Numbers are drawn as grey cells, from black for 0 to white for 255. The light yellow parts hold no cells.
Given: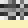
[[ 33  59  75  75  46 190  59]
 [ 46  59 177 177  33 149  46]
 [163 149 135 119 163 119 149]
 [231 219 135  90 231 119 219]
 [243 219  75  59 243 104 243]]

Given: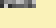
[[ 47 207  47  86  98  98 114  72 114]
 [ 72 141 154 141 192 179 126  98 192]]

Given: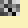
[[ 63  76 152  10 222]
 [ 92 208  10 180 120]
 [108 194  76 208 222]
 [152  51 108 136  92]]

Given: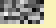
[[ 45 144 101 117  58 185 185 156   4  58 217]
 [ 70 117 144  70 132 217 171 101 101  45  18]
 [ 85 171 156  70 171 156  58  85  85 101 132]
 [144  33  70  58  70 132  33 185 201 201  85]
 [156 144 185 171 201  45 201  18 117  58 232]
 [185 244 144 201 201  85  85 117 132 156  33]]

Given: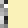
[[129 253]
 [159 129]
 [171 144]
 [183 159]
 [196  45]
 [210  59]
 [223  31]]

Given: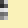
[[ 42  96]
 [ 71 205]
 [109 124]
 [140 192]
 [220 233]]
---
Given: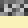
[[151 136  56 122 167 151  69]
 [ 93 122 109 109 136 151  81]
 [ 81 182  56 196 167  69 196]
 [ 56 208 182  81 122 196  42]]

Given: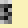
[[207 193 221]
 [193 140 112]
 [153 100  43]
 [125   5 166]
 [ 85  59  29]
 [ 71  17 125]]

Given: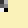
[[243   0]
 [ 96 136]
 [ 53 180]]

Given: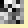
[[225 211 116  90 103 170]
 [186 141 103 116  18 116]
 [157 225 141  64 198 157]
 [ 64  48 225   5  78 141]
 [ 18 186  34 211 241 170]
 [  5 241 254 198  34 157]]

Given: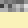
[[177 177 130 146 177 130 193]
 [146 115 130 115  99  99 146]
 [ 61 161  86 161 193 161 222]]

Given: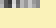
[[183  85  69 223 109 183 153 199 167 138]
 [167  85  53 211  97 183 153 199 153 138]]

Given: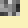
[[169 114 142 114  35]
 [156 156 142 114  48]
 [142  86 211 126 102]
 [ 60  74 169  86 185]]

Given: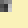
[[104 132 148]
 [ 91  63 203]
 [ 75  47 189]]

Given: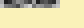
[[195 129 117 104  75 144 182 208 117 157 144 117 117 170 195]
 [170  30  45 104 144 129  89  60 157  30  75  89  60  45 170]]
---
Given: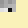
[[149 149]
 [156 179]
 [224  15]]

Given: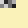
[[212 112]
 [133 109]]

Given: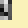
[[169  45]
 [ 70  88]
 [ 11  87]
 [ 62  87]
 [176  80]]

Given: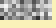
[[111 158 160 154  83 199 199]
 [222 193 216 173 117 186 224]
 [110 137 142 145  95 177 192]
 [171 187 210 156 217 232 240]
 [ 48 109 136 175 105 180 153]]

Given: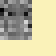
[[142 163 120 150]
 [121  98 123 114]
 [  3  98 113  93]
 [ 41  24 106  18]
 [100 121 120  95]
 [156 156 124 213]
 [130 133 119 160]
 [198 163 127 194]
 [124  99 115 107]
 [188 131 133 120]]

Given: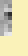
[[163 162]
 [166 139]
 [174 193]
 [181  46]
 [173  92]
 [154 172]
 [166 144]
 [173 170]
 [172 233]]

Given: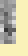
[[155 162]
 [169 151]
 [126 147]
 [141 147]
 [168 135]
 [135 167]
 [189 112]
 [221  97]
 [160  89]
 [161 159]
 [178 125]]
